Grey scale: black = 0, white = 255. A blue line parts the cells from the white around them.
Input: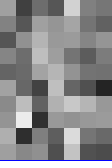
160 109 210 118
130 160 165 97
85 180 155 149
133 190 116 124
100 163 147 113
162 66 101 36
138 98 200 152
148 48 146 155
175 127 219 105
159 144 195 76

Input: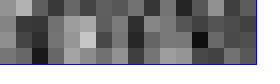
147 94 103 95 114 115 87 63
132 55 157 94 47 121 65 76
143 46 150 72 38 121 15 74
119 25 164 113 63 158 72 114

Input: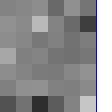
131 141 144
145 185 106
141 120 114
167 132 113
141 123 135
128 145 127
82 46 131

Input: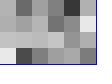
179 160 55
175 181 139
194 187 148
233 127 169

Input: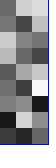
106 219
118 191
204 117
185 71
91 200
113 248
126 25
24 141
61 102

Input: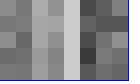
139 172 204 95
120 165 204 87
141 165 204 114
109 153 204 122
121 158 204 110

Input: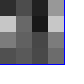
46 33
198 24
124 71
80 73
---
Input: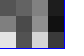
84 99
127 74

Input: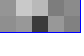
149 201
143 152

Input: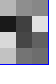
182 142
25 64

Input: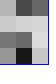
182 72
203 210

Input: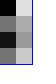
2 224
115 171

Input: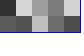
47 214
90 81

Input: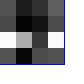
80 28
72 4

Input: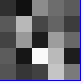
47 16
89 184

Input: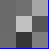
106 112
106 193
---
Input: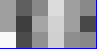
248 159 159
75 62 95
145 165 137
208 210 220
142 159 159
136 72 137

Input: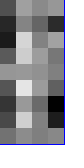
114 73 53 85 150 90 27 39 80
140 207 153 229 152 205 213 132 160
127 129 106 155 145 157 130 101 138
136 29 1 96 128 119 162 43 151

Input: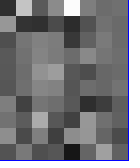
83 142 114 126 86 88 89 79 151 47
121 74 92 65 111 109 113 117 51 196
79 127 171 117 134 146 132 129 48 90
86 63 87 110 130 157 123 124 75 139
22 141 65 88 85 87 108 56 44 252
101 150 151 46 109 77 137 97 82 126
160 101 112 61 103 103 117 122 113 108
97 75 97 94 115 107 110 107 106 112

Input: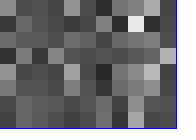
67 74 120 146 50 107 57 140
101 101 84 70 123 90 104 75
90 92 84 79 58 90 83 81
78 88 73 68 133 79 73 68
63 73 125 159 84 108 59 148
75 86 83 73 77 97 70 75
112 106 55 41 83 68 129 44
54 66 107 117 77 104 44 117
166 142 123 138 87 117 232 128
72 85 142 184 99 125 47 170
77 80 71 66 177 78 73 68

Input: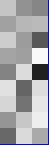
104 149 214 225 131 164 205 161 197
218 199 115 101 220 159 156 183 146
170 238 230 220 32 249 88 186 134

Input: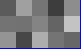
148 115 91
71 114 160
173 132 117
116 100 61
103 195 141

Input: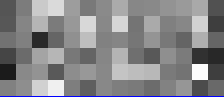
129 27 69 114 87 85
142 137 107 128 133 124
209 147 164 41 181 202
240 89 182 101 123 218
126 141 120 144 152 157
95 152 100 190 216 121
136 136 134 129 136 138
126 196 180 133 214 171
122 189 111 118 116 135
108 184 88 148 170 137
130 122 143 120 128 147
150 115 123 100 135 154
76 252 49 175 210 169
105 62 40 101 62 81
